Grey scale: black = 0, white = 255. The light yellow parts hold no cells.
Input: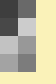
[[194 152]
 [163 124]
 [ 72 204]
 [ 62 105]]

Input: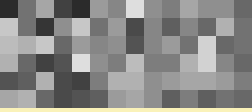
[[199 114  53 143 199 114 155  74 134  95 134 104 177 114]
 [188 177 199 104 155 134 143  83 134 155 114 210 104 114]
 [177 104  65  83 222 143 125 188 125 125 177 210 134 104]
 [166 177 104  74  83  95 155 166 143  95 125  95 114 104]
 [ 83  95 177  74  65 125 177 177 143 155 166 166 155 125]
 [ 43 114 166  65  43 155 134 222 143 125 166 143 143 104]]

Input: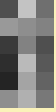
[[153 142 130]
 [142 176 120]
 [ 79 195 111]
 [ 58 130  79]
 [ 46 186  88]
 [ 36 164  99]]

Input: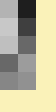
[[200  63]
 [191 104]
 [179  30]
 [134 145]
 [104 156]]

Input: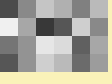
[[240 167  56  86 207 137]
 [117 147 230 219  96 167]
 [ 86 147 207 186 107 156]
 [ 75 137 197 176 128 186]]

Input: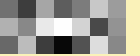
[[177 136 233 254 211  73 147]
 [113  61 166  93 124 200 156]
 [104 188  61   8  82 221 136]]
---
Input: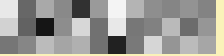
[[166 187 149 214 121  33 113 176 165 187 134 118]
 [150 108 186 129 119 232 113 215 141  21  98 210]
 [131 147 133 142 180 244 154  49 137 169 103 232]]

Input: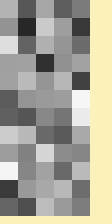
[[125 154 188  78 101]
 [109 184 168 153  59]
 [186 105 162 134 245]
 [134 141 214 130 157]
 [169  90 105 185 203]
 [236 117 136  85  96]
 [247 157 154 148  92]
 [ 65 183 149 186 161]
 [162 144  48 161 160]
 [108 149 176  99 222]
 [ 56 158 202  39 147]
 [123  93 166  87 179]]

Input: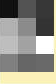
[[104 102 128]
 [255 163 190]
 [ 51 139 177]
 [ 55  83  17]]

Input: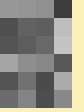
[[136  77 132 108]
 [171  75 113  84]
 [ 88 136 142 165]
 [196 104  93  84]
 [190  94  98  79]
 [ 60 144 149 152]]

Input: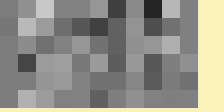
[[128 127 129 144 126  96 130 129 155 176 124]
 [113 123  90 134 113 114 130 154 149 124 124]
 [144 127  88 153  93 154 120 159 155  69 125]
 [128 175 150 144  97 114 150 129 113 140 124]
 [128 113  78 147  97  64  86 110 155 185 119]
 [128 183  37 138  63 150 129 129 200 145 124]]

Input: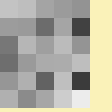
[[236 205 166 139 176]
 [ 59 191  98 176 150]
 [190 172 171 154 110]
 [148 187 159 182 119]
 [ 65 165 108 154 156]
 [147 155 164 190 195]]

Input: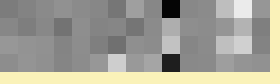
[[145 148 158 138 137  30 165 153 206 151 140 133 144 148 141]
 [131 208 191 139 134 194 140 143 112 127 141 132 145 147 151]
 [127 179 149 140 142 174 139 117 134 132 142 115 136 126 135]
 [150 235 190 139 136   5 135 159 118 135 139 145 138 131 124]]

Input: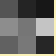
[[ 38 120  97]
 [196 118 141]
 [ 23  36  84]]

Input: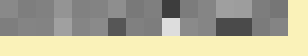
[[132 123  74  74 133 138 221 125 128  86 138 133 160 131 132 126]
 [118 125 157 159 133 124  61 127 121 142 131 129 148 129 126 137]]
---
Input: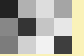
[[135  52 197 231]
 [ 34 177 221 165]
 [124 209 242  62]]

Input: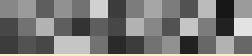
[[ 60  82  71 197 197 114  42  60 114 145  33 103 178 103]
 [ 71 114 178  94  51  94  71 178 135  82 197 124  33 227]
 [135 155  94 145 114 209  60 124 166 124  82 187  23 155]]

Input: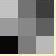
[[194 115  61]
 [  8 124 185]
 [154 135  95]]

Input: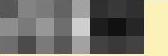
[[110  75 122  87 162  66  57  66]
 [141 122 151 110 206  29  17  38]
 [ 87 131 122  99 162  48  57  48]]

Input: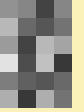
[[174  56 174 115]
 [155  67 184 164]
 [226  77 193  56]
 [125  96  86 105]
 [184 105  86 115]
 [146 134  67 134]]

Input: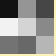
[[115 104 182]
 [ 18 149  70]
 [242 212 137]]

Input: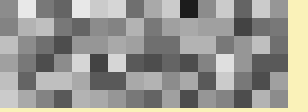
[[191 100 191 191 169  89  89 169 179 140 169  89 203 120  77 160]
 [160 120  77 140 214  67 214  89  77 100  77 131 223 150  89  89]
 [191 140 111  77 150 150 169 160 111 111 179 179 120 150 191 111]
 [203 169 131  89 179 169 150 120 100 160  77 150 131  77 179 140]
 [131 179 191 120 100 140 131 179 120 160 169 160 160  67 111 120]
 [140 232 120 100 232 203 214 111 169 203  28 140 203 100 203 150]]

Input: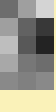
[[190  88  35]
 [159  98  56]
 [168 119 109]
 [137 128 137]
 [109 159 212]]

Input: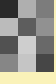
[[187  93 145]
 [ 42 175 124]
 [134 197  70]
 [ 81 206 105]]
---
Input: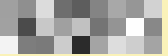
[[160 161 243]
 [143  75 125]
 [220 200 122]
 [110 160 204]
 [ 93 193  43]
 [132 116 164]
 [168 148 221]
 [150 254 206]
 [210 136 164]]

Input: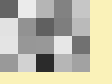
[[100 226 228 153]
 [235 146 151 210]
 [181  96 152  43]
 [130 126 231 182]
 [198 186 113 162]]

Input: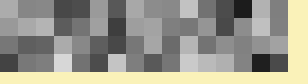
[[172 153 119  67]
 [134 169  95 120]
 [136 180  99 126]
 [ 72  92 171 215]
 [ 77 116 136 114]
 [154 160  94  76]
 [ 88  62  72 196]
 [168 158 119 126]
 [140 163 166  89]
 [137 127 107 118]
 [194 120 181 202]
 [114 149 115 186]
 [ 76  73 142 176]
 [ 28 141 129 131]
 [178 192 146  31]
 [127 128 162  74]]

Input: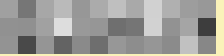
[[160 145 147]
 [118 144  73]
 [167 161 149]
 [186 221  99]
 [151 153 138]
 [171 150 110]
 [191 111 151]
 [169 117 141]
 [209 210 150]
 [176 146 139]
 [157 165 193]
 [152  61 135]]

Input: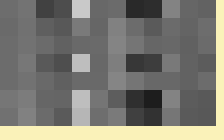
[[109 106 108 108 108 118 113]
 [115 113 114 119 114 124 129]
 [ 65  95 107  89 105 102 107]
 [ 77  88  97  78  96 101  90]
 [201 122 105 190 106 190 182]
 [104 102 106 104 105 117 110]
 [107 129 132 126 133  93 122]
 [ 41 108 117  55 117  47  64]
 [ 45  90 102  61 104  29  50]
 [131 107 104 121 104 131 118]
 [102 100  97  98  98  92  90]
 [ 98 109 107  92 108  89  88]]

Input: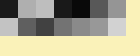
[[ 26 195]
 [175  95]
 [190  65]
 [ 25 115]
 [  9 138]
 [ 88 152]
 [149 210]]

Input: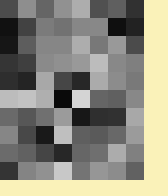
[[ 76  17  22  53  46 188 106 134 107  52]
 [142  66  93  63  36 194  87  72  97 132]
 [101 123 134 138 168 175 112  25  69 145]
 [145 114 134 144  70  10 155 191  39 200]
 [173 135 173 153  39 212  23  95 102 116]
 [ 80 136 120 188 171 101  47  90 111 150]
 [ 95  15 153 136 140  96  49 104 172 140]
 [ 49  34  75 127 121 136 168 155 128  97]]
